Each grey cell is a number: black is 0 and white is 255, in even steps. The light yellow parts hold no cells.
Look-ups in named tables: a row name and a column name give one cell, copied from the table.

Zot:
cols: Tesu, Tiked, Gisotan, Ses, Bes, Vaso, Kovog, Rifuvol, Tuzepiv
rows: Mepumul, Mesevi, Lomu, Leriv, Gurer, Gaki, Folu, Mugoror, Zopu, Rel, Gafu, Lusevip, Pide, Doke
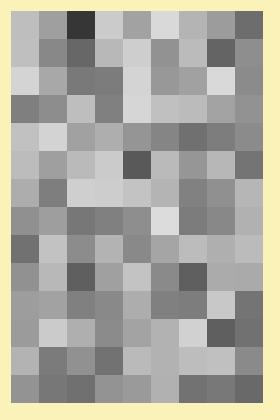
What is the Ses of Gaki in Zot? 203
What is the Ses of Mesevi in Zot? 184
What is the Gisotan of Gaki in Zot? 186
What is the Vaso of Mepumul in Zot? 217
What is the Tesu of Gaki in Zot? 188
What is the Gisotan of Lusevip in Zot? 175
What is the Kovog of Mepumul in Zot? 180
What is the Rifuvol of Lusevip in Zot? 95

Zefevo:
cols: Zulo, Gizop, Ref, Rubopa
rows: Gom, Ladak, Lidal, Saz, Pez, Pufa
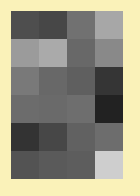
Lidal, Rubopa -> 53
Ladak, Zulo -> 155
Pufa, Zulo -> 83
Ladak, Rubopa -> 137
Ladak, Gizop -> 170
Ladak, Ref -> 104
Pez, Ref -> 97
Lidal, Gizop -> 104
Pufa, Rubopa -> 206
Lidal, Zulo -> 121
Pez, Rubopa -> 109
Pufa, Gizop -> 90
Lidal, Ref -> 95
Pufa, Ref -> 93
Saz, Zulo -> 108
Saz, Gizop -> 106

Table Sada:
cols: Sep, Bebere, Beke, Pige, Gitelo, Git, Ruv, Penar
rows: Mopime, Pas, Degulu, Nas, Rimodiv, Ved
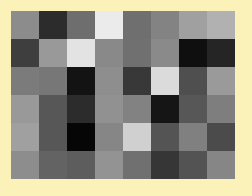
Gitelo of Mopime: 111
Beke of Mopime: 110
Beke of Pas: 227
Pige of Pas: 137
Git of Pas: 138
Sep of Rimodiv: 160
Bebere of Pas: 153
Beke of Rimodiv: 6
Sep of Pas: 62
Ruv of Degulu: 79
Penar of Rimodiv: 75
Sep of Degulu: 123
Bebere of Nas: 87
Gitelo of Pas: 112

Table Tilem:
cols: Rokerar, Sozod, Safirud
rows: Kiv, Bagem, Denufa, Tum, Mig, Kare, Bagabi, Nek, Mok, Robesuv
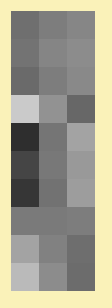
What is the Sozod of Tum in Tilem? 146
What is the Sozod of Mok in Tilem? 129
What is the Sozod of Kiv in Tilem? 125
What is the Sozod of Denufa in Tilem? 125
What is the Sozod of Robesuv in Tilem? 140
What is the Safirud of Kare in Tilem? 153
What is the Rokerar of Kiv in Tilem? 111
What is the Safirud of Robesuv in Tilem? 108
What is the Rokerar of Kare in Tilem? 69
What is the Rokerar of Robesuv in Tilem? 186
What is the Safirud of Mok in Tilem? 110
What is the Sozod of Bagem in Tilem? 133
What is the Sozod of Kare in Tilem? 120
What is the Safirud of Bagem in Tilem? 140
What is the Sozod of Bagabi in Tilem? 114

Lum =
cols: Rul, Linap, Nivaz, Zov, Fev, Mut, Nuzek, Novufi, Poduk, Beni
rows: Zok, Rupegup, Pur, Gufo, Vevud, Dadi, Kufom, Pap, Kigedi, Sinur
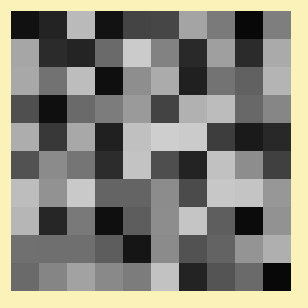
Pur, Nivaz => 189
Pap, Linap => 38
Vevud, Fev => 192
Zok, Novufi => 122
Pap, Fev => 93
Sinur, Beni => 8
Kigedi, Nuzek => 82
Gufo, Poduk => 104
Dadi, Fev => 195
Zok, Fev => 68
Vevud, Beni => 40
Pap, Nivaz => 121
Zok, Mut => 70
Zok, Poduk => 8
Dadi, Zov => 44
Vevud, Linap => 56

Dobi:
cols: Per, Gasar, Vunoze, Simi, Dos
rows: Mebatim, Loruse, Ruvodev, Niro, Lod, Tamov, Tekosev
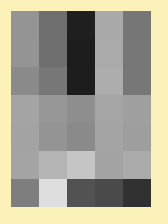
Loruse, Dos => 119
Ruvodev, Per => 138
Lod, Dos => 158
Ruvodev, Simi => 173
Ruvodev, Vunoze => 29
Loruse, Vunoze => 29
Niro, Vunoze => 142
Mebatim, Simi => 169
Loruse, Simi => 170
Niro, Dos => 159
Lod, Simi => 164
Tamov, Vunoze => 197
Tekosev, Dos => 49

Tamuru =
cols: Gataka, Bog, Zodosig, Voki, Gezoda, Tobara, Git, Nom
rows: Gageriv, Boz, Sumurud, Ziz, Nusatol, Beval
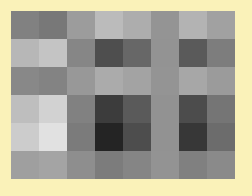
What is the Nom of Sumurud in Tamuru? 155
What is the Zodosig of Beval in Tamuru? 142
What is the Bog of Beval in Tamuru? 164
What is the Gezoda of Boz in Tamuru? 103
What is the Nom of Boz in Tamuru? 125
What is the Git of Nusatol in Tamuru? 55
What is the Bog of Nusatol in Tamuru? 225
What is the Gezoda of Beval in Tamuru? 133
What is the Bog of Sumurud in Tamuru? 131
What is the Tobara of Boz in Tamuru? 147
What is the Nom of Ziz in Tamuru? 117
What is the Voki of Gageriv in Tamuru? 187
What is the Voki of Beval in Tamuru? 124
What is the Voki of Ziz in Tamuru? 60
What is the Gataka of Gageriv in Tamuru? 129
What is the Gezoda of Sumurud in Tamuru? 163
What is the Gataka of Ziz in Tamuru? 190
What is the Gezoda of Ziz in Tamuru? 90
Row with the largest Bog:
Nusatol

